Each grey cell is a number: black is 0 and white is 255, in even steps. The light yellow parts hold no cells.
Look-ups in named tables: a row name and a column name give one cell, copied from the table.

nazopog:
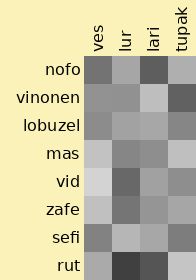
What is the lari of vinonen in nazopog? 190
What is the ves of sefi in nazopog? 130
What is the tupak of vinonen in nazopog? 97
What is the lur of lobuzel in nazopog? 162
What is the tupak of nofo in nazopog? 175
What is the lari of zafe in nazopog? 149
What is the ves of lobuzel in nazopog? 140
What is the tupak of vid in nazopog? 142
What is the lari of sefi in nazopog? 167

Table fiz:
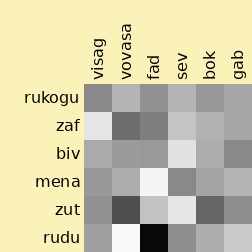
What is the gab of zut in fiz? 142
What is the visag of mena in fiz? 152
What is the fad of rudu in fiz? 9
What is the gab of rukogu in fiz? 167
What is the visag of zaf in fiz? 229
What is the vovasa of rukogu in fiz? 180
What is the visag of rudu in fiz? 158
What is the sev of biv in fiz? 226
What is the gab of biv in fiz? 137
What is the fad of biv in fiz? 153
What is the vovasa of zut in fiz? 78

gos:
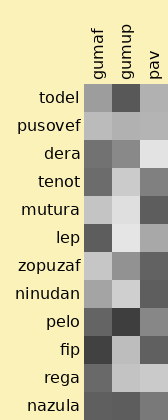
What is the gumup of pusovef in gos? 177
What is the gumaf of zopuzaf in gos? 198
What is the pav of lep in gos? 168
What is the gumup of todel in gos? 88
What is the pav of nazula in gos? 121
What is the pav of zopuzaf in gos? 98
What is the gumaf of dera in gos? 114
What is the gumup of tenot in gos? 203
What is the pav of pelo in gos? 135
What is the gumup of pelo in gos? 62
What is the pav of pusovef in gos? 180
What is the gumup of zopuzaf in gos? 146
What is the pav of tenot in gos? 128
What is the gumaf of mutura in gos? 196

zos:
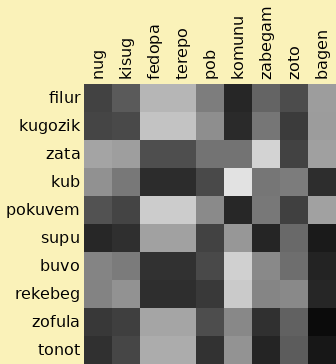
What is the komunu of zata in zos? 115
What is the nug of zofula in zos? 56
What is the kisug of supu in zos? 47
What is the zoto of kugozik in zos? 59
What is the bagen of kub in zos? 45
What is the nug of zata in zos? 164
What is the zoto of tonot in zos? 92
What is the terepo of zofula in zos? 165
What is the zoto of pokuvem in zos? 64
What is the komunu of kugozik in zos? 42
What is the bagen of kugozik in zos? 156
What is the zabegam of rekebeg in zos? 133
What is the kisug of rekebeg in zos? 146
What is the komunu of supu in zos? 151
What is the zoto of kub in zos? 124
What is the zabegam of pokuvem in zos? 120
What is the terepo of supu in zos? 161
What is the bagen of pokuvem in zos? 161
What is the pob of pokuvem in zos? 138
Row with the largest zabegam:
zata

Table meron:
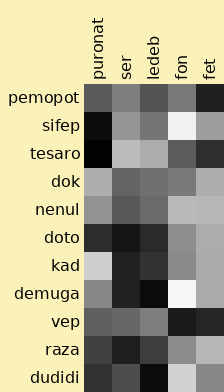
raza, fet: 182
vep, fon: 26
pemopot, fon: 120
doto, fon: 142
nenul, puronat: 146
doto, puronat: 44
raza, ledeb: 61
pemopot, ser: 126
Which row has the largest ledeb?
tesaro

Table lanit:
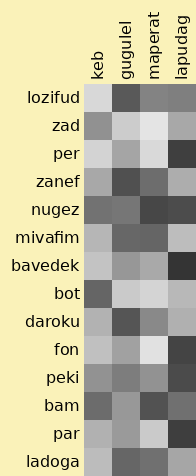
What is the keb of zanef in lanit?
168
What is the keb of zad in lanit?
145
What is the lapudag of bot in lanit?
184
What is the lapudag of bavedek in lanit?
52
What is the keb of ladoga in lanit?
188
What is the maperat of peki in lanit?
146
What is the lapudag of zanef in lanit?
173

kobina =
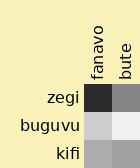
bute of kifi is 161
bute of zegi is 134
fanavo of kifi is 173
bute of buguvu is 240
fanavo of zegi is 44
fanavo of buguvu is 205

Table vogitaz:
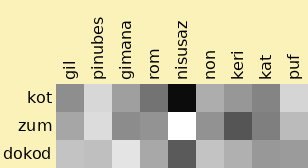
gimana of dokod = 228
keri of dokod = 176
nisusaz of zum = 255
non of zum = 146
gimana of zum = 140
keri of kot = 151
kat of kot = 132
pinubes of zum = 220
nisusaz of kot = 12
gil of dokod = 195
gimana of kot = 159
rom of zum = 147
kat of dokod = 152
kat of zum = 127
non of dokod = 195
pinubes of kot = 215
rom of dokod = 168
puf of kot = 213

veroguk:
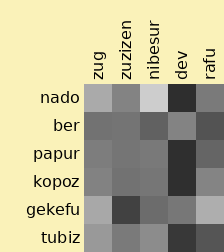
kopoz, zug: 130
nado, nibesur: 205
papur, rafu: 101
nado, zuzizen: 131
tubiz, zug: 153
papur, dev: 47
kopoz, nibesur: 118
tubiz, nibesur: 140
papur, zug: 125
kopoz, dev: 47
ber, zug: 114
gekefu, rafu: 174
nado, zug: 170
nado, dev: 46
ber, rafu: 83
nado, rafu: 122
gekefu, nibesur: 108
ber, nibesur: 97
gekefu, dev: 119
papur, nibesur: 121

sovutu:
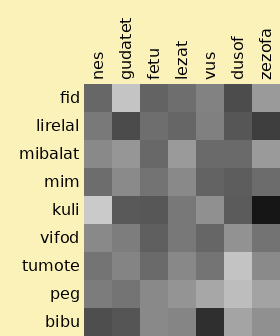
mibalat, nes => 137
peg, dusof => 189
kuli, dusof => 91
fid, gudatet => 196
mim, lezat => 137
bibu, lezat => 133
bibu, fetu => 137
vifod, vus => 102
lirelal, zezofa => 62
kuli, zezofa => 22

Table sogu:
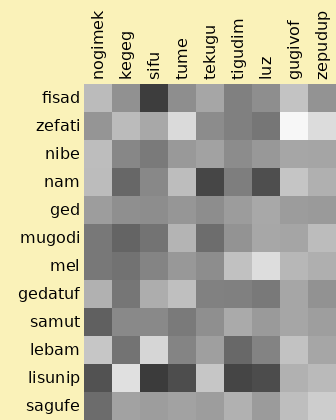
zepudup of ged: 154
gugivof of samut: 166
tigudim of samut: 170
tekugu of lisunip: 198
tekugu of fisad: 166
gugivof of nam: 197
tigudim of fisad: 128
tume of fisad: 142
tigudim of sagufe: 177
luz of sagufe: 155

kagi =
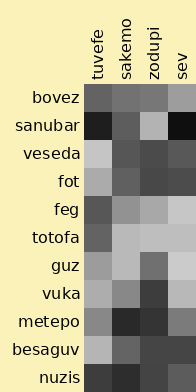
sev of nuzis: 92
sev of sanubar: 15
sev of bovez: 157
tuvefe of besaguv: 181
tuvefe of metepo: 136
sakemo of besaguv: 100
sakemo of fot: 96
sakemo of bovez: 114
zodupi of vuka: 61
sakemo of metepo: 41
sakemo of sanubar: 93
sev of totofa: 190
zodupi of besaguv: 69
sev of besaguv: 69

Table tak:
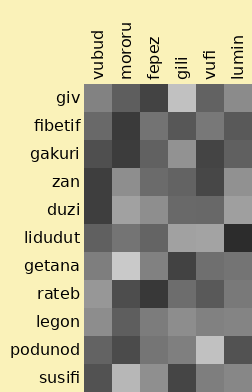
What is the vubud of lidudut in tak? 96
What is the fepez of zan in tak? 107
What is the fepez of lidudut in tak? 100
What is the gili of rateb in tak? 109
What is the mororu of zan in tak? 142
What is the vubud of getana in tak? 126

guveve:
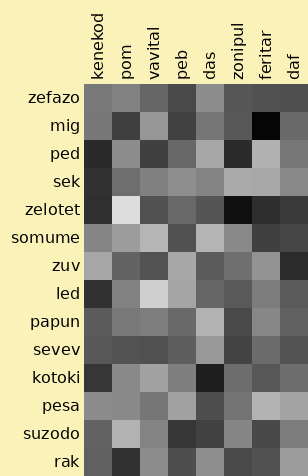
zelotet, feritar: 46
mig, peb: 65
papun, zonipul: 73
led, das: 101
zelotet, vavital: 81
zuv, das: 91
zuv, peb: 167
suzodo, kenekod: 98
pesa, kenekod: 139
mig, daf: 106
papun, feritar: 135
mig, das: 118
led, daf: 91

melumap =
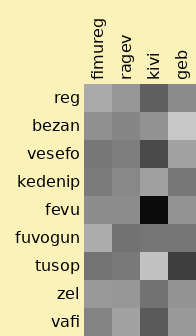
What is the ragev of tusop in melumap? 121
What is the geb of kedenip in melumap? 119
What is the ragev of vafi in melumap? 162
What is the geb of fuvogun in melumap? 118
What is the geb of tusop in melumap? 62
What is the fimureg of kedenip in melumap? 123

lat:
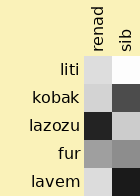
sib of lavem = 26
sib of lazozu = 204
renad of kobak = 211
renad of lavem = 220
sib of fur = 141
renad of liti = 221
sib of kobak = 76
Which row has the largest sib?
liti

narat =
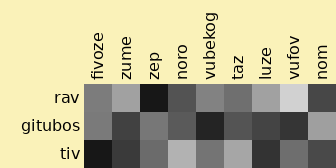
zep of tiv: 107
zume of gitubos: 65
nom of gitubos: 159
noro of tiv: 178
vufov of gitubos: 53
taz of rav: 111
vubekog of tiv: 116
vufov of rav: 209
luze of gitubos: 68
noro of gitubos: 90
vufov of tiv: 110
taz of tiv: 166
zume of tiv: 58
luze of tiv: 51

